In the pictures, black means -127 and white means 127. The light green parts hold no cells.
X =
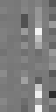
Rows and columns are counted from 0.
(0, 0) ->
-5
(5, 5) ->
62
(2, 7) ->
-28
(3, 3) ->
-46
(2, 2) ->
-7
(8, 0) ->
-1
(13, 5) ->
112
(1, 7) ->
-11
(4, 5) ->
115
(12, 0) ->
-6
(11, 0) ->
-1
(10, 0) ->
11
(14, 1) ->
-4
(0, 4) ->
-4
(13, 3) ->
-1
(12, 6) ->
-8
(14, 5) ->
26
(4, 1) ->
-3
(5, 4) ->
-5
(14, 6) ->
-8
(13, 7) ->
-83
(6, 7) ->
-24
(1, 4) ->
-2
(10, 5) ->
-7
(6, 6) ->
2
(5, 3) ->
-17
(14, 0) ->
7
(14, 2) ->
-6
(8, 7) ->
6
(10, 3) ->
6
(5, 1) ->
-9

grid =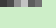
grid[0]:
-69
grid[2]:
17
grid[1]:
-50

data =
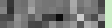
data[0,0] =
-12
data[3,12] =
43
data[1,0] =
4
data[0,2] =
-11
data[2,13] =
-51
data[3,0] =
-36
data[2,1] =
-56
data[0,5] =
-3
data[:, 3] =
[-17, -12, -3, -8]
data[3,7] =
15
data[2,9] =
-35
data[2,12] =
-22
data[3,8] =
-14
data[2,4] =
-32
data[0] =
[-12, -73, -11, -17, 19, -3, -10, -11, -4, -16, 41, -7, 7, -10, -59]
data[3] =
[-36, -15, 10, -8, -55, -58, -38, 15, -14, 1, 24, -43, 43, 24, -68]
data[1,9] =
-22
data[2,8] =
-116

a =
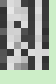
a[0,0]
-11
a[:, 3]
[-64, 69, 81, 94, -47, -62, 84, -75, 59, 5]
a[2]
[-72, 88, 89, 81, -71, 81, -70]
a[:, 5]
[84, 92, 81, 87, 89, 76, 89, 88, 88, 90]
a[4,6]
-80
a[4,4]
-68
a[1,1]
102
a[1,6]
-70
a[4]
[-29, 80, 81, -47, -68, 89, -80]
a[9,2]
29
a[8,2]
83
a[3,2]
-67
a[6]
[-70, 99, 28, 84, -62, 89, -77]

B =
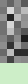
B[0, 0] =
2
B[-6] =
[-14, 85, -27, 21]
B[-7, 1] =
-91
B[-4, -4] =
0
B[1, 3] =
58
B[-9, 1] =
-27
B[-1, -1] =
8
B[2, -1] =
15

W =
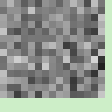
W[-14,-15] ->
14
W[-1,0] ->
46
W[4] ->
[67, -27, -48, -9, -34, -6, -27, 18, -13, 31, -34, 17, -49, -66, 62]
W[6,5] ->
-29
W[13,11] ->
-34
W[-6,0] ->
-15
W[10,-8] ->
3
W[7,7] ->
-24
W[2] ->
[36, 3, 33, -35, -19, -21, -1, 27, 41, 4, -19, 5, -22, -58, 66]
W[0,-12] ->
-33
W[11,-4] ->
-27
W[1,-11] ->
66
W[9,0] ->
-12
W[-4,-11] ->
-23
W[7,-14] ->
5
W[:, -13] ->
[7, 17, 33, 8, -48, 28, -40, 10, 78, 11, -20, 29, -33, -64]
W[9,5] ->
-35
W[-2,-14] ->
-32
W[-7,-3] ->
20
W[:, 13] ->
[61, 23, -58, -17, -66, 17, 0, -55, 83, 21, -74, -13, -44, -12]
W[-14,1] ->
52
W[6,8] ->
26
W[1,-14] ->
17
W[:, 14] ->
[-8, -27, 66, 47, 62, 16, -37, 67, -74, -94, 35, 9, 34, 69]
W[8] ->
[-15, 45, 78, 55, 2, -4, 42, 9, -11, 66, -34, -29, 9, 83, -74]
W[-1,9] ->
27
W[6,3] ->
-17
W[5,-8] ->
-10
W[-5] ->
[-12, 27, 11, 8, 55, -35, 73, 6, -8, -40, 29, 12, 46, 21, -94]
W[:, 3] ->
[-33, -2, -35, -18, -9, -12, -17, -20, 55, 8, -13, 22, 23, -23]
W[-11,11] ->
-5
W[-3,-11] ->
-52
